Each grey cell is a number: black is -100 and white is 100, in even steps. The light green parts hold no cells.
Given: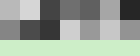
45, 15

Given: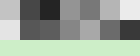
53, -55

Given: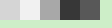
67, -31

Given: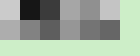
59, -20

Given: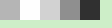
42, -62

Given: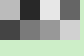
47, 64

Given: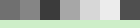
-12, -38

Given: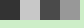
-60, 19

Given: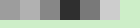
23, 61

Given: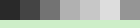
-68, 17
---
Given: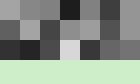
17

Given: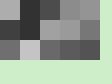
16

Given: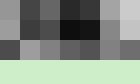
59

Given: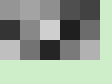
-48

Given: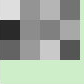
-10

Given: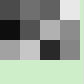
82

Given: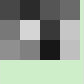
-17

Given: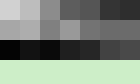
-64
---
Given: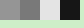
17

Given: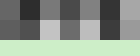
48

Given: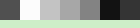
53

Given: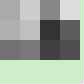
61

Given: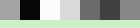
70

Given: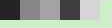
28
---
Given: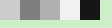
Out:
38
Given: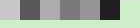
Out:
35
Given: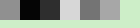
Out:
-64
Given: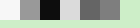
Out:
-90
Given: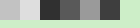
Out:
-62
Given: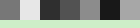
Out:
-63
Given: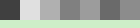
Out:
38
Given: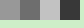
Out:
52
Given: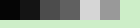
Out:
-40
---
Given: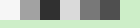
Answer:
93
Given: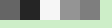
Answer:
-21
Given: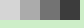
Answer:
67
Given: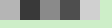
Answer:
42
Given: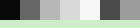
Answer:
-94
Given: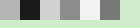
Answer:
42
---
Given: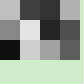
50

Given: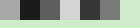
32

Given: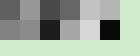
-25

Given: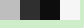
49

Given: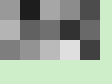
20

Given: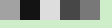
27
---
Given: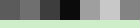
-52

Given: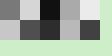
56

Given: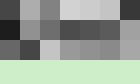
54

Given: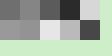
20

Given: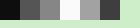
-33

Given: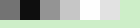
-89
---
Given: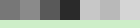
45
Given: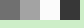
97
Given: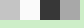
-57
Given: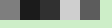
62
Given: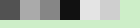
79
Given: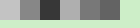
-6
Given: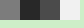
-41
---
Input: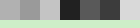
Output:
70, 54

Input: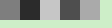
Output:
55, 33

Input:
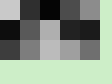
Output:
58, 47

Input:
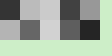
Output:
65, 59

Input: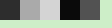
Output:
66, 33

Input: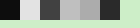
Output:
78, 50

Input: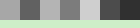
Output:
62, 41
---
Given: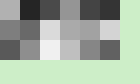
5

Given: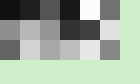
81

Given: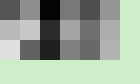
-18

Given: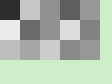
8

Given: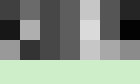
32

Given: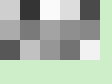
-10
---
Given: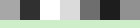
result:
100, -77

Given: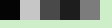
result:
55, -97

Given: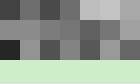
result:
53, -70

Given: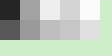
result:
97, -71

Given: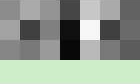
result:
93, -94

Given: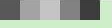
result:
54, -53

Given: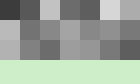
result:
68, -53

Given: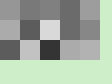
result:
70, -59

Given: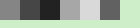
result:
70, -73

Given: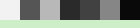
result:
90, -93
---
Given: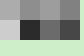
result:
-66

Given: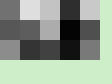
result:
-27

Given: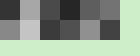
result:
54

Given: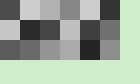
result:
-66

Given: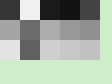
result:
-15

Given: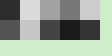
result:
55

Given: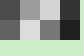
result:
72

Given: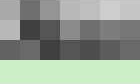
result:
-50

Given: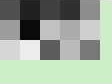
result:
-92
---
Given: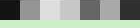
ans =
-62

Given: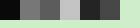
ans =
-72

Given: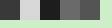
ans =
-55

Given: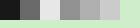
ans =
-18

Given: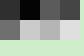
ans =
-63

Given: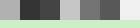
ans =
-47
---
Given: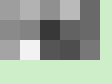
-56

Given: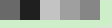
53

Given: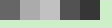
51

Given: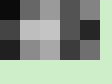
54

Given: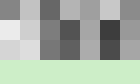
-35

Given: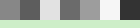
-16

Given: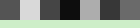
-90
